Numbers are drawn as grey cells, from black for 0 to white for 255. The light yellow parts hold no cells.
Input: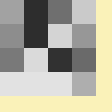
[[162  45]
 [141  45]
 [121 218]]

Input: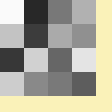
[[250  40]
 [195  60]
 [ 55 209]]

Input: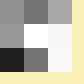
[[145 116]
 [152 255]
 [ 32 116]]

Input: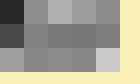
[[ 41 142]
 [ 74 130]
 [159 135]]

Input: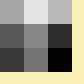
[[167 228]
 [ 87 136]
 [ 57 115]]

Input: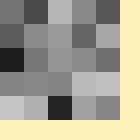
[[114  74]
 [ 93 139]
 [ 29 118]]
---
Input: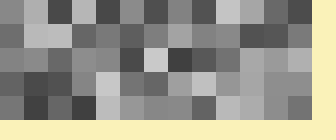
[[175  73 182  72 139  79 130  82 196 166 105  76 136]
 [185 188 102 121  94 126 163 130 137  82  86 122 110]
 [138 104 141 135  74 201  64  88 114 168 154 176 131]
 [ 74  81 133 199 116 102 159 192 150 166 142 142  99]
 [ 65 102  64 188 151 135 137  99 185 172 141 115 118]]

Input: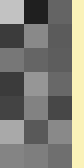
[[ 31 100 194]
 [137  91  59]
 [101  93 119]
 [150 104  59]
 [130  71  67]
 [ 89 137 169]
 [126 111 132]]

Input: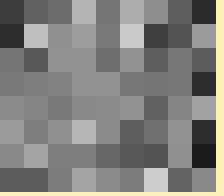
[[ 97 107 178 116 173 142  93  43  59]
 [191 143 158 121 202  61  84 153  46]
 [ 87 148 147 108 146  95 117  91 116]
 [124 129 144 145 119 115 119  46 121]
 [134 121 137 140 144  97 132 161 139]
 [125 143 180 139  93 112 145  46 153]
 [164 126 126 102  88  83 143  29 135]
 [ 91 122 164 138 122 205  98 137  92]]

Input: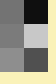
[[ 15 115]
 [200 123]
 [ 80 142]]

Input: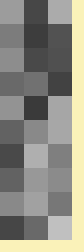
[[ 71 171 156]
 [ 61  82 124]
 [ 73  80 141]
 [113  66 105]
 [ 58 166 147]
 [137 167  98]
 [175 127  73]
 [152 139  98]
 [161 119 137]
 [105 192  70]]

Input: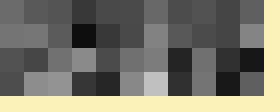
[[ 89  84  56  73  74 104  76  82  69  95 107]
 [118  91  14  56  73 130  88  75  69 132 116]
 [ 70 113 138  75 112 124  36 112  48  23  82]
 [141 147  54  38 136 192  48 116  24  95  77]]

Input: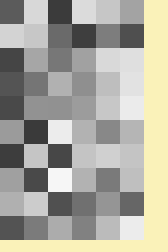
[[216  59 219 198 163  91]
 [199 106  62 125  79 211]
 [166 119 161 217 223  69]
 [117 177 143 190 226  84]
 [146 145 156 199 235  73]
 [ 58 236 178 136 181 155]
 [197  71 196 208 196  61]
 [ 73 246 178 122 191 160]
 [204  80 112 149 102 176]
 [123 172 129 187 236  83]]

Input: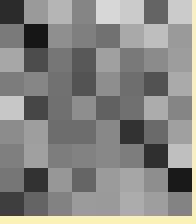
[[154 181 133 215 203  99 203  43]
 [ 22 143 126 113 169 190 153 122]
 [ 76 117  87 160 120 139 157 167]
 [134 113  83 141 110  82 170 123]
 [ 69 111 141  96 112 172 132 198]
 [158 108 109 135  50 106 160 140]
 [159 125 130 136 125  47 191 127]
 [ 50 150 101 155 165 142  25 117]
 [100 129 155 154 172 158 131  62]]

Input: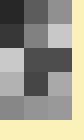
[[ 92 144  39]
 [129 200  55]
 [ 77  77 201]
 [ 70 169 178]
 [148 153 135]]
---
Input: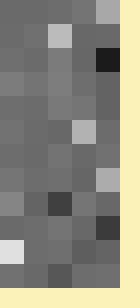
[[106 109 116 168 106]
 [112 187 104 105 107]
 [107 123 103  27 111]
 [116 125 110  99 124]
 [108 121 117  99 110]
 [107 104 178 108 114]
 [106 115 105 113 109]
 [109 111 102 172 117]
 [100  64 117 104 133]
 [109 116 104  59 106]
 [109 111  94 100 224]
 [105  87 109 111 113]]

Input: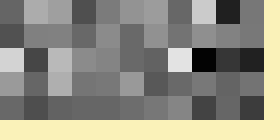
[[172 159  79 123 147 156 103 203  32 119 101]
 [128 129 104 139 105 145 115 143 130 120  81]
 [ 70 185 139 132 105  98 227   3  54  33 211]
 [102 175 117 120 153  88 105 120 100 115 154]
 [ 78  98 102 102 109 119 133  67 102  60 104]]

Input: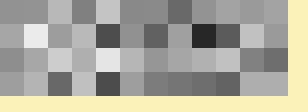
[[147 184 128 196 137 138 105 147 163 154 163 146]
 [235 157 185  77 145  97 160  39  91 193 154 166]
 [167 205 175 229 182 150 166 177 193 129 110 142]
 [180 104 192  76 158 124 117 110  99 174 174 158]]

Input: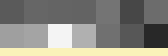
[[102 100  99 116  71 108  90]
 [164 244 176 112  87  40 159]]

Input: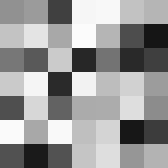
[[155  64 246 248 194 181 145]
 [228 168 251 181  77  21 195]
 [ 89 203  39 115  41  63 119]
 [245  42 242 189 209 156 202]
 [215  98 171 172 222 140  79]
 [168 249 191 212  23  60 250]
 [ 26  82 197 222 150 179  81]]

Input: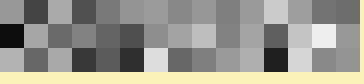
[[ 68 170  80 121 148 155 135 150 127 153 203 158 115 109 152]
 [166 105 130  99  79 142 163 190 129 164  95 196 237 152  12]
 [102 168  56  90  47 221 102 127 153 174  30 213 137 147 179]]

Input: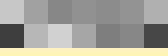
[[160 135 145 141 146 175 199]
 [181 207 167 124 134  71  62]]

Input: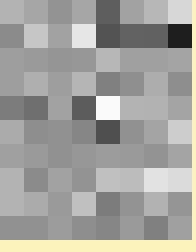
[[166 147 166  94 163 184 215 179]
 [198 162 229  84  98  97  31 138]
 [154 149 151 183 159 159 164 158]
 [175 157 181 128 143 172 141 157]
 [111 163  92 249 179 176 165 124]
 [140 145 134  79 144 164 205 171]
 [154 146 152 156 154 148 164 160]
 [138 161 148 191 187 226 219 180]
 [170 154 192 124 147 177 149 179]
 [145 155 141 135 154 129 159 145]]
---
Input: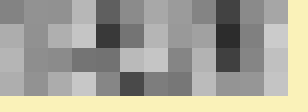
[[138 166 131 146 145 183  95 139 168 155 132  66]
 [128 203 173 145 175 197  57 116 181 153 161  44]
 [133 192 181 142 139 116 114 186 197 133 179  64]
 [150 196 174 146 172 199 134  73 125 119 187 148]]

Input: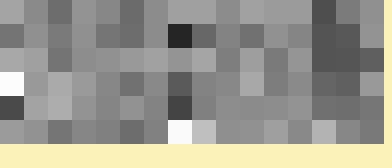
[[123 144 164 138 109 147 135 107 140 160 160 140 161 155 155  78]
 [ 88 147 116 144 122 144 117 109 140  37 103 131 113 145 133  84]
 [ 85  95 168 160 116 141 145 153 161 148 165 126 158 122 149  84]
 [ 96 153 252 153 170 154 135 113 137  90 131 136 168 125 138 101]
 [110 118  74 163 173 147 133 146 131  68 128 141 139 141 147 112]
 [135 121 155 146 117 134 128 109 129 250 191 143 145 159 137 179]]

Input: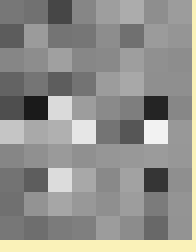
[[142 156 119 113  70 134 158 172]
 [155 149  92 155 116 118 141 112]
 [144 141 134 141 160 135 137 158]
 [143 143  99 117  93 115 156 168]
 [ 36 135  78  26 218 157 138 126]
 [242 152 197 169 176 230 116  86]
 [155 151 134 144 154 144 150 152]
 [ 53 143 115  93 220 168 137 162]
 [123 148 112 147 166 152 143 157]
 [104 147 119 110 123 127 156 140]]

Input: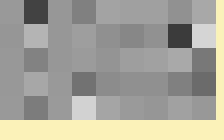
[[145 168 153  66 151 128 163 160 160]
 [ 59 213 150 180 151 158 144 135 145]
 [169 120 152 130 151 155 148 158 161]
 [128 107 152 167 153 114 140 144 144]
 [161 152 153 124 154 210 165 154 150]]

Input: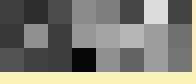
[[219  66  63  46  78 139 126  70]
 [157 113  57 143  59 150 163 183]
 [158 115  85  65  60   7 144  98]]

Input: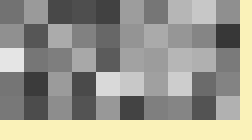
[[199 143 114 154  72  78  65 157 118 182]
 [133  55 144  86 171 129 103 148 170 150]
 [176 122 229 118 126 168  91 162 156 182]
 [107 131 117  59 155  74 217 200 160 205]
 [ 83 177 120  76 141  83 152  67 127 133]]
